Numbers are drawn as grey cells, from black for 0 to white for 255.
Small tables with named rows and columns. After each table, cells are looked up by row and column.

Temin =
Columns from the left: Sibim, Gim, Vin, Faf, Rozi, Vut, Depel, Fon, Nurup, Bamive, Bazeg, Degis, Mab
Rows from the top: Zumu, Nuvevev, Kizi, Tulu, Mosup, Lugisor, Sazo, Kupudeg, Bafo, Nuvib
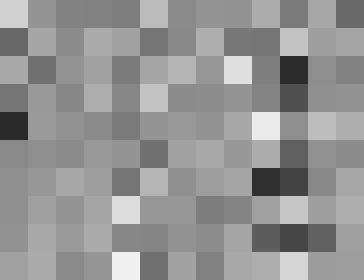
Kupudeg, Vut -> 151
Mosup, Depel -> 152
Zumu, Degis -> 167
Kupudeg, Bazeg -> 198
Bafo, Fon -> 141
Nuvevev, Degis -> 157
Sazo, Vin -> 167
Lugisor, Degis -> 146
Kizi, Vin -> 147
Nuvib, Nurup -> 168
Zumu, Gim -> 148

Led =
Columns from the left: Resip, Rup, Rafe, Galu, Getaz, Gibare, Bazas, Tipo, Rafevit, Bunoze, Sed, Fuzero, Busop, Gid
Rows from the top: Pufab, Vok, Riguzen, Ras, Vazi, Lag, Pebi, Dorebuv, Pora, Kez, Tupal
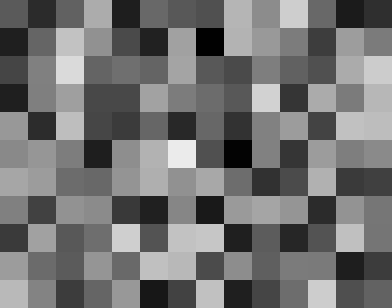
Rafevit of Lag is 3
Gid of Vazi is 189
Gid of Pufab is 47
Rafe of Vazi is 190
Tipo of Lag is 80
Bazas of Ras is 124
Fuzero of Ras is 171
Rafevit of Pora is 31
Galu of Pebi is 104
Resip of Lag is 137
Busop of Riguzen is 171
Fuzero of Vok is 61
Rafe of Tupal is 60
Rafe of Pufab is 97
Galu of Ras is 72

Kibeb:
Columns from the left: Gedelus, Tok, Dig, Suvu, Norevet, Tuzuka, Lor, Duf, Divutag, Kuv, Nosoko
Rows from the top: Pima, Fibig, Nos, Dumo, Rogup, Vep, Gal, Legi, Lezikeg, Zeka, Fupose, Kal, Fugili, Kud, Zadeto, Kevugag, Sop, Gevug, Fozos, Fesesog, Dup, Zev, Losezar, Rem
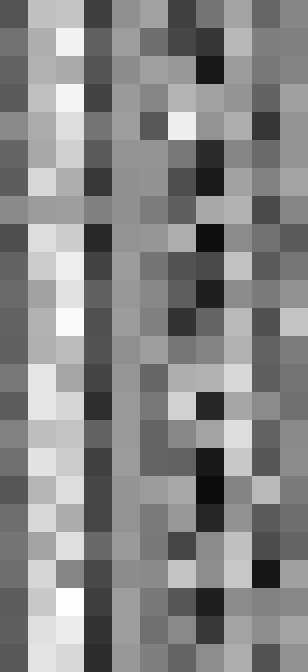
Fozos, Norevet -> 147
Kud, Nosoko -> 116
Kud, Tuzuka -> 103
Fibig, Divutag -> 183
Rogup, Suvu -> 116
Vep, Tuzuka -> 147
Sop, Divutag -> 200
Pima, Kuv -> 102
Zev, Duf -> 31
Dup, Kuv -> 23
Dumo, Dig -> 244
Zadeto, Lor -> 209
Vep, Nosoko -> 147
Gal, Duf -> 26
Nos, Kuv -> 120
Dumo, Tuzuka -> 134
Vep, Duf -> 43
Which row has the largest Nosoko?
Kal

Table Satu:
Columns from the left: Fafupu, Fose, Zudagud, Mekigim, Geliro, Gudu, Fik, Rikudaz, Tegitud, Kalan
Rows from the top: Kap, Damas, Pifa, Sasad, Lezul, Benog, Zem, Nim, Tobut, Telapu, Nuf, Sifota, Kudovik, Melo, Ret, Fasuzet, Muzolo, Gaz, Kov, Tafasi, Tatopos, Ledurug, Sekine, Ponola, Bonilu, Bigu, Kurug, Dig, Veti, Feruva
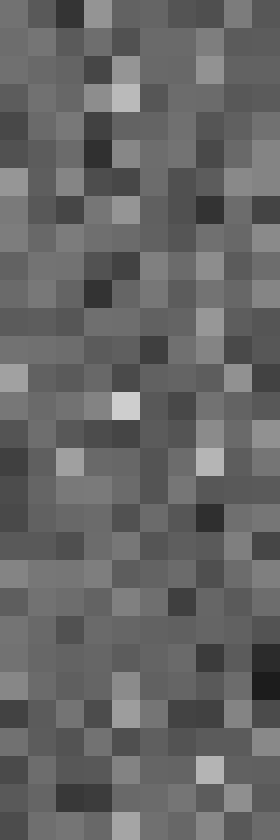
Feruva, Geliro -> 165
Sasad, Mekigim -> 141
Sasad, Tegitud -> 88
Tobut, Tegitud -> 104
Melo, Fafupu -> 161
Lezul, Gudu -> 100
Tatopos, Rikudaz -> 79
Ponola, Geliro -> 92
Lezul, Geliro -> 99
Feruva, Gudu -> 112
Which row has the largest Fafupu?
Melo

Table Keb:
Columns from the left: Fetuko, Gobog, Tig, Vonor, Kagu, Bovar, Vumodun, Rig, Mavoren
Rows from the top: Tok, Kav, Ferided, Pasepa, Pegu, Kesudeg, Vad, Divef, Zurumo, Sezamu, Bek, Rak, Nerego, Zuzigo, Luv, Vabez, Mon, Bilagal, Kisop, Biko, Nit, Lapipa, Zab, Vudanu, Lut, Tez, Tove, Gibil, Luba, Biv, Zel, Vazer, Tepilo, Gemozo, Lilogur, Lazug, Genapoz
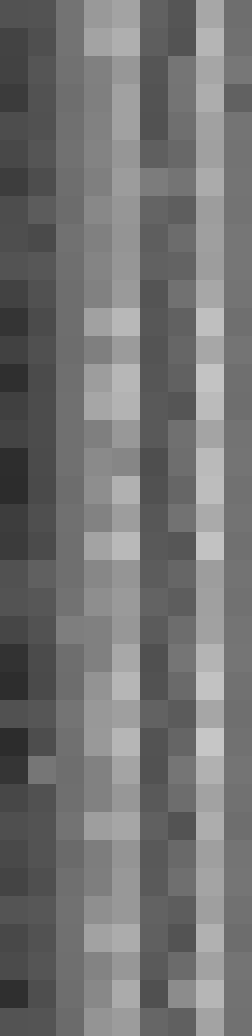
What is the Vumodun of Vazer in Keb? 111
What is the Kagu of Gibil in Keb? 164
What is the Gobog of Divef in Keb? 92
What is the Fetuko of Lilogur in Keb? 75
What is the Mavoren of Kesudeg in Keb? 115
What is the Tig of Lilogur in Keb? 111
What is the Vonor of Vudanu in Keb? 128
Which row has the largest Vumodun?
Lazug

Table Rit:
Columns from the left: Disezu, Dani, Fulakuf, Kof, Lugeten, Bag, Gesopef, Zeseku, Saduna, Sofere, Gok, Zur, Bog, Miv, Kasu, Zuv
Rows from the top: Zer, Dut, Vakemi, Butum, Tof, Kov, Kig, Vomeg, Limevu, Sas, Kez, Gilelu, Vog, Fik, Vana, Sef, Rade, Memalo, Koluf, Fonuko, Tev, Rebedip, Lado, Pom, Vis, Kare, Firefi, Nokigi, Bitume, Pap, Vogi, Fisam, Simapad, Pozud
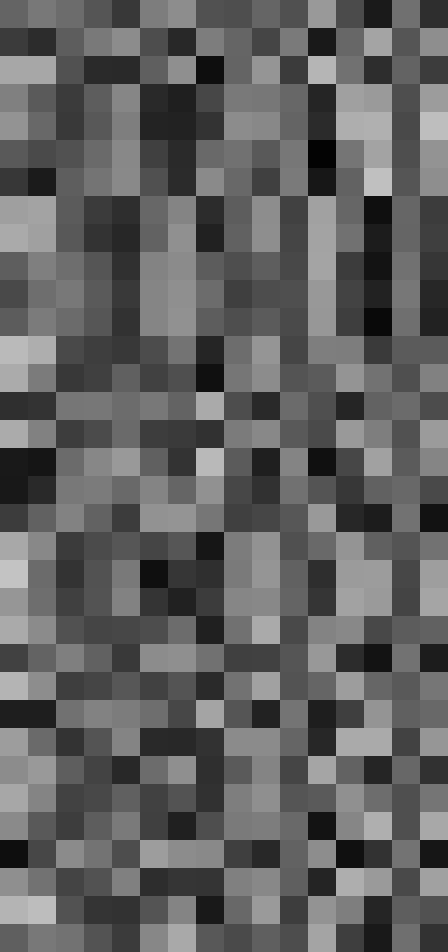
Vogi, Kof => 115
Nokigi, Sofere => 132
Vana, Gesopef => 99
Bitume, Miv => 109
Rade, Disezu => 25
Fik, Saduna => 118
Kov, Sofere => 89
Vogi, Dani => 71
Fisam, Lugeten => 128
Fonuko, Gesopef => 86
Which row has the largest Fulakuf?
Vogi

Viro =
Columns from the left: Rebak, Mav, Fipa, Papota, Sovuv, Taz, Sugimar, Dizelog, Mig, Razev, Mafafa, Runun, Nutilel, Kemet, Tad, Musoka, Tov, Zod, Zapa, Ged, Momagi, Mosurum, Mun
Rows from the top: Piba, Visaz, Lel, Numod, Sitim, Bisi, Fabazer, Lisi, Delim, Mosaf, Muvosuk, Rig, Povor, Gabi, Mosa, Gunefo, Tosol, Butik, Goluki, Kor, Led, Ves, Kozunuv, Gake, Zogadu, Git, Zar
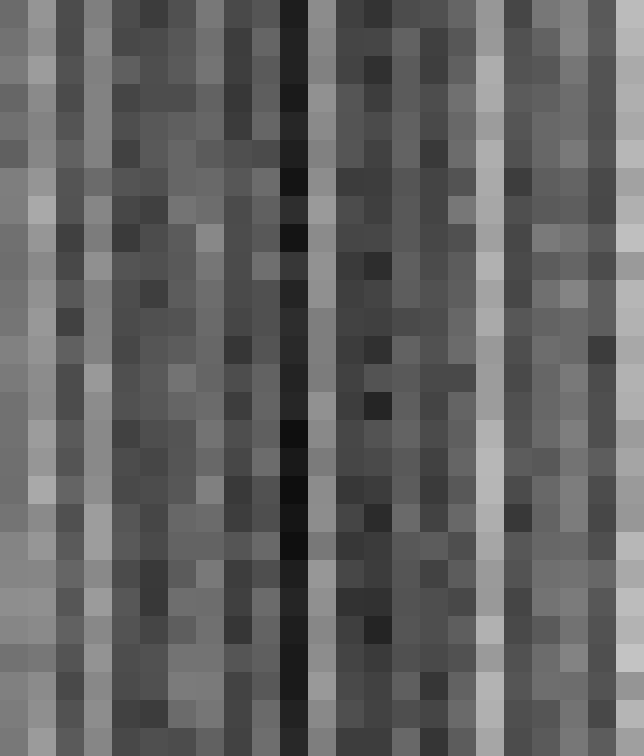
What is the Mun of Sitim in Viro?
169
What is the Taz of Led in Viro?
57
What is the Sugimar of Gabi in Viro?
115
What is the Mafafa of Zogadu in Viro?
26
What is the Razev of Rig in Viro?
80
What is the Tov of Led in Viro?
92
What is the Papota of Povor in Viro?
129
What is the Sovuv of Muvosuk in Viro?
77
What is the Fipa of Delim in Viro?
64
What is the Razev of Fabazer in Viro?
108
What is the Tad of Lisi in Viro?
88
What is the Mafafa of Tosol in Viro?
25
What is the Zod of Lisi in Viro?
167
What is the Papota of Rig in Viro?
128
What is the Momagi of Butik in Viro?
125
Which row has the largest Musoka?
Kor

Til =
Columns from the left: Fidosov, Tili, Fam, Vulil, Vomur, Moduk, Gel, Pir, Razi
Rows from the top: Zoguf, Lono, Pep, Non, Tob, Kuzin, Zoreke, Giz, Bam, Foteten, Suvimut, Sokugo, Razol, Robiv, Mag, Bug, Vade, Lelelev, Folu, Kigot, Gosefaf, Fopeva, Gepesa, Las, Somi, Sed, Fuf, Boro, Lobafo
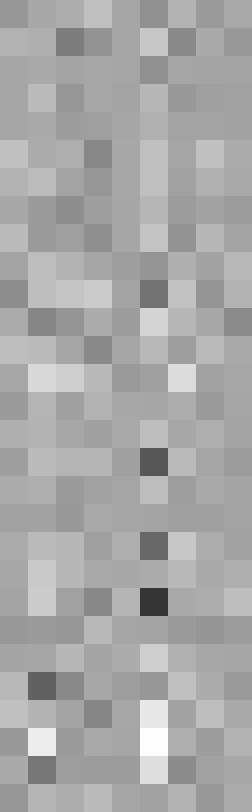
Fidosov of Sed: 192
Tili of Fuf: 237
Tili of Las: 166
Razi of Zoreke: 169
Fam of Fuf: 155
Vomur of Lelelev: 165
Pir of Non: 160
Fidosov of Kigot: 171
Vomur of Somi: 158
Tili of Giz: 155
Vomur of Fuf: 165
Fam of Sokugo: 149
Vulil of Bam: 143

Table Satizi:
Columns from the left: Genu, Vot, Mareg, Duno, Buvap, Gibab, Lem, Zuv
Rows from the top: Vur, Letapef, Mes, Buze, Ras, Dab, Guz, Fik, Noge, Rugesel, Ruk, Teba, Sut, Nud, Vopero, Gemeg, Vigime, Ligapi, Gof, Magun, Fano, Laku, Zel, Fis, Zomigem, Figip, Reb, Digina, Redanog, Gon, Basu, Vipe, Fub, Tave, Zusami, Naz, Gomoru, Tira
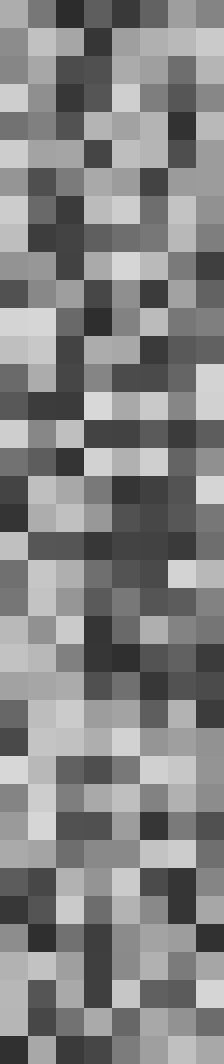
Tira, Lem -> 192
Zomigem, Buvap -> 112
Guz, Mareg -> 123
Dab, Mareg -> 165
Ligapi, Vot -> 191
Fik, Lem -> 195
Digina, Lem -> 199
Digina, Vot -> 184
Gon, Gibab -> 54
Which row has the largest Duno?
Vopero

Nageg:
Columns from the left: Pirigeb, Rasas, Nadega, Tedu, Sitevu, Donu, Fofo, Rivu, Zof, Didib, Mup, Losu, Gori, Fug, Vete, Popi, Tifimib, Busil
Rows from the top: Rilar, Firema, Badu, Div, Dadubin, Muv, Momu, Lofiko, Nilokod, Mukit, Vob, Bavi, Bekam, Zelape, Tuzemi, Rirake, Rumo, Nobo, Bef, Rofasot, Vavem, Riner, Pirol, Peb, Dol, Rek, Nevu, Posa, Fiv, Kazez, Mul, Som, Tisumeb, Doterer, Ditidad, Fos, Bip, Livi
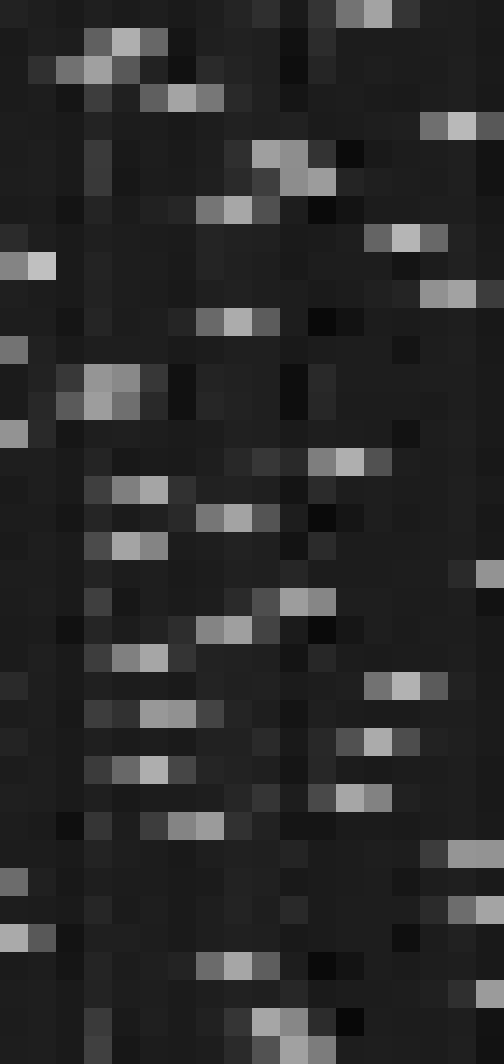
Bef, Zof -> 163
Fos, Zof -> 33
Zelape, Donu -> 55
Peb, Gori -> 28
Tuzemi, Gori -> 28
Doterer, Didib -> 31
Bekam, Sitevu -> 30
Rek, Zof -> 36
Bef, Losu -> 10
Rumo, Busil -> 24
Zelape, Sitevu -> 137
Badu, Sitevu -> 88
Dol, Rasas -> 30
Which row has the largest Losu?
Momu

